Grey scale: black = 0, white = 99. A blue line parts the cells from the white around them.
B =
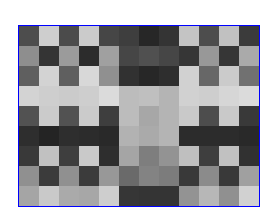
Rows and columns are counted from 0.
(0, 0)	30
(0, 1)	80
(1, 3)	17
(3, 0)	82
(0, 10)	75
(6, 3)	78
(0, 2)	29
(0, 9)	30
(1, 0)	55
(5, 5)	69
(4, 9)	30
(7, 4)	59
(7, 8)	22
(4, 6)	65
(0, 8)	76
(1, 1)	20
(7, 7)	48
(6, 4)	18
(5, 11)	16
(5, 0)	18
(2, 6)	15
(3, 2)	79
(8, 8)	57
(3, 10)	83
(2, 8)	81
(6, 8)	74
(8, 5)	21
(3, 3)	80
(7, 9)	54
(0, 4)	27

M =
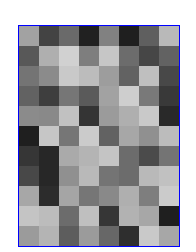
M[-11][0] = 63
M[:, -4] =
[50, 77, 61, 63, 60, 38, 76, 45, 53, 21, 40]
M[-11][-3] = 12
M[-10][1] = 68
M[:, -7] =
[26, 68, 54, 24, 53, 77, 15, 15, 17, 73, 70]
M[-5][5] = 42
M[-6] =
[12, 77, 46, 79, 38, 65, 56, 73]
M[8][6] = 49
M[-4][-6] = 56
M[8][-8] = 65
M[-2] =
[76, 73, 42, 74, 21, 69, 65, 12]
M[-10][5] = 42
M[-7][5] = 68
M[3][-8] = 38
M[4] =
[54, 53, 75, 20, 60, 68, 78, 16]
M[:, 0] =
[63, 34, 45, 38, 54, 12, 21, 28, 65, 76, 60]
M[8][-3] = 68
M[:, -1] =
[72, 38, 28, 22, 16, 73, 45, 75, 79, 12, 65]
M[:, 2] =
[41, 81, 78, 46, 75, 46, 66, 56, 64, 42, 36]

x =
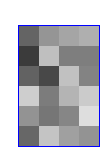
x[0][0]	39
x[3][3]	79
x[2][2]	75
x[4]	[57, 46, 52, 86]
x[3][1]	48
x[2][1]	28
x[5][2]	62

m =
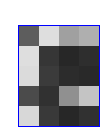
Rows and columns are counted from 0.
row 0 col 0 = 36
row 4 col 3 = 19
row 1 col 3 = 18
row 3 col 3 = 76
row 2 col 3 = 16
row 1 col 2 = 15
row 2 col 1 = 23

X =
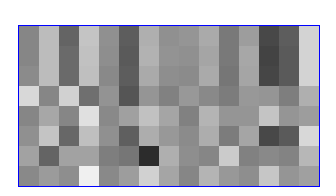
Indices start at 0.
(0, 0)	52
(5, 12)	28
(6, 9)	52
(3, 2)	81
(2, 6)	66
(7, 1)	60
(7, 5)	61
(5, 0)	56
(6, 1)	39
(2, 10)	46
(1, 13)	35
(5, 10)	48
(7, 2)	55
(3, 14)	68
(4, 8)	50
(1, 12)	26
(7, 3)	93
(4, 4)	53
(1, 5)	35
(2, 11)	64
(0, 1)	73
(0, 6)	68
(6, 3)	63
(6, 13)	51
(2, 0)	54
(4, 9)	70
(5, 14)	84
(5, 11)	64
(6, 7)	68
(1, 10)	47
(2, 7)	55
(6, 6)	17
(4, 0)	52
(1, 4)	55
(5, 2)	40

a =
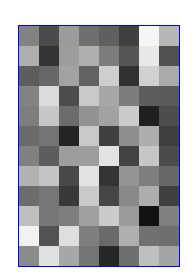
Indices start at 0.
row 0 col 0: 51
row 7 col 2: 28
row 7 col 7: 40
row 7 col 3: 88
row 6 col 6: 77
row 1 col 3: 68
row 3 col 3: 78
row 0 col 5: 25
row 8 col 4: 27
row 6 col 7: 29
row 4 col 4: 63
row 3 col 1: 85
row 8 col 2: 22
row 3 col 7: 35
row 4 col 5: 79
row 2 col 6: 81
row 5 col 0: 41
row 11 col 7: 64
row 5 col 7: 24
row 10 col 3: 49
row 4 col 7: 30
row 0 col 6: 95
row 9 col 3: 62
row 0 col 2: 60
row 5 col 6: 67
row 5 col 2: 14
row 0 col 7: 71
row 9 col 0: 74
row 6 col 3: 61
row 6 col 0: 50

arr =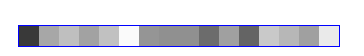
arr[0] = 22
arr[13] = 71
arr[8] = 56
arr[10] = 62
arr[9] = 42
